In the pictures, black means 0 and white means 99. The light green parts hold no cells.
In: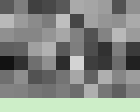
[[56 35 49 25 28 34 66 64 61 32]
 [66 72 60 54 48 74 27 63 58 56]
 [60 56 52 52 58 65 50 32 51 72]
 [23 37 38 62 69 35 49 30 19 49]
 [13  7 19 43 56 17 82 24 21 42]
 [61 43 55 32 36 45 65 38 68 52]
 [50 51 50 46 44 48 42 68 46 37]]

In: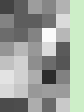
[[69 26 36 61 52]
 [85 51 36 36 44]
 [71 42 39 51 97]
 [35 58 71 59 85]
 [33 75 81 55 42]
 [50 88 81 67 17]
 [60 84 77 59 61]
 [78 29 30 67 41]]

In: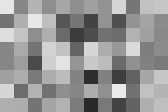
[[77 89 52 70 55 65 55 62 57 83 46 75]
 [54 45 68 90 74 33 46 26 57 31 57 64]
 [53 86 76 55 68 41 23 30 44 42 69 62]
 [54 52 66 45 82 75 39 83 67 59 85 49]
 [47 52 61 29 80 88 58 78 73 41 56 50]
 [77 62 67 47 67 73 51 18 50 24 38 65]
 [70 83 42 69 44 55 52 67 56 91 44 75]
 [74 68 67 45 64 69 48 16 47 26 38 68]]

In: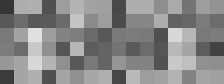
[[57 21 67 68 31 61 70 63 62 28 67 67 55 66 45 61]
 [42 34 42 34 35 41 76 54 61 29 52 52 67 38 40 48]
 [48 47 63 87 61 51 49 41 34 47 48 47 31 84 71 47]
 [26 48 42 78 56 33 71 36 39 45 35 42 33 72 64 36]
 [55 59 64 84 70 56 34 47 39 58 51 51 32 78 74 56]
 [62 23 64 68 31 64 56 65 68 27 72 61 63 69 51 64]]

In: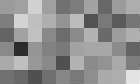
[[67 60 62 81 62 44 48 63 40 60]
 [46 49 82 74 68 57 73 32 47 35]
 [68 39 63 75 53 42 54 69 41 61]
 [39 53 17 58 50 47 63 65 65 54]
 [49 66 74 59 53 31 69 54 57 66]
 [88 44 40 31 43 52 47 55 66 67]]

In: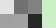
[[50 88 44]
 [15 62 63]]

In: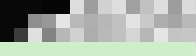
[[85  3  3  3  2  2 86 61 81 86 62 75 86 61]
 [72  3  3 55 59 89 72 68 71 75 88 78 67 64]
 [77  3 23 87 51 71 81 67 72 75 83 71 89 76]]

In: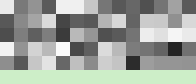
[[35 91 47 57 35 93 93 77 46 34 40 31 45 63]
 [84 34 53 64 85 27 37 34 70 84 39 79 78 56]
 [91 30 49 37 49 23 72 58 31 35 45 92 87 95]
 [44 94 57 82 72 97 28 37 85 72 48 45 39 14]
 [57 55 34 77 88 40 74 54 80 76 17 61 58 58]]

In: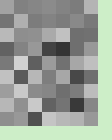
[[70 63 50 52 54 51 48]
 [47 45 68 48 51 48 53]
 [44 72 55 56 66 75 43]
 [59 38 51 59 26 20 43]
 [74 47 81 37 60 44 65]
 [43 75 35 71 49 65 28]
 [73 61 78 54 52 43 48]
 [52 71 56 78 38 45 22]
 [59 55 59 31 76 71 69]]
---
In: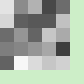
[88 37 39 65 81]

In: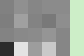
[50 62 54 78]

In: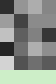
[18 26 50 55]

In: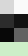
[84  7]

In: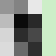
[58  4 28]

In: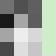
[44 65 84]

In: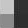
[77 18]

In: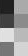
[13 54]
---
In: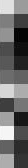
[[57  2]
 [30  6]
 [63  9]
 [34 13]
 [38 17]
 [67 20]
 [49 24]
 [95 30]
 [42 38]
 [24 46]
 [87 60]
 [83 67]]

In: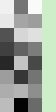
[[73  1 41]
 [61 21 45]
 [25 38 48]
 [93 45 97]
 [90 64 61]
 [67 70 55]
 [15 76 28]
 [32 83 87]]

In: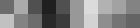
[[75 51 42 16 23 59 82 55 45 39]
 [42 66 31 12 31 59 85 69 63 51]]

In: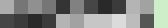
[[27 23 16 23 70 63 77 77 85 73 33]
 [67 46 56 46 20 50 27 16 23 70 63]]

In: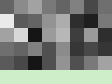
[[35 28  8 31 57 31 47 63]
 [91 35 39 57 67 18 12 47]
 [43 39 50 31 54 21 28 21]
 [39 54 63 47 39 50 28 43]
 [63 84  8 60 71 24 60 18]]

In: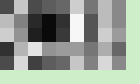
[[73 50 16  4 19 96 33 73 53]
 [80 57 12  4 22 96 33 80 60]
 [19 70 88 57 60 60 46 67 40]
 [29 77 29 36 40 80 46 73 53]
 [29 84 25 36 40 77 50 84 53]]

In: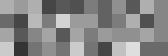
[[79 20 45 56 45 79 45 27 75 86 41 41]
 [41 27 72 48 82 60 60 38 48 68 31 52]
 [64 34 52 64 34 64 48 60 56 56 64 52]
 [68 60 68 27 34 31 48 38 56 34 68 52]]

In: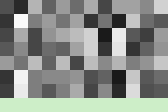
[[31 16 70 38 60 42 66 27 63 63 53 81]
 [60 45 73 38 73 27 73 53 70 49 57 77]
 [34 53 27 42 38 63 81 20 88 20 38 57]
 [27 66 27 57 66 73 81 10 91 34 24 60]
 [24 91 49 34 49 66 27 53 16 85 31 34]
 [20 94 49 53 53 57 31 38 10 77 34 42]
 [20 97 49 60 45 63 20 45 13 77 42 34]]
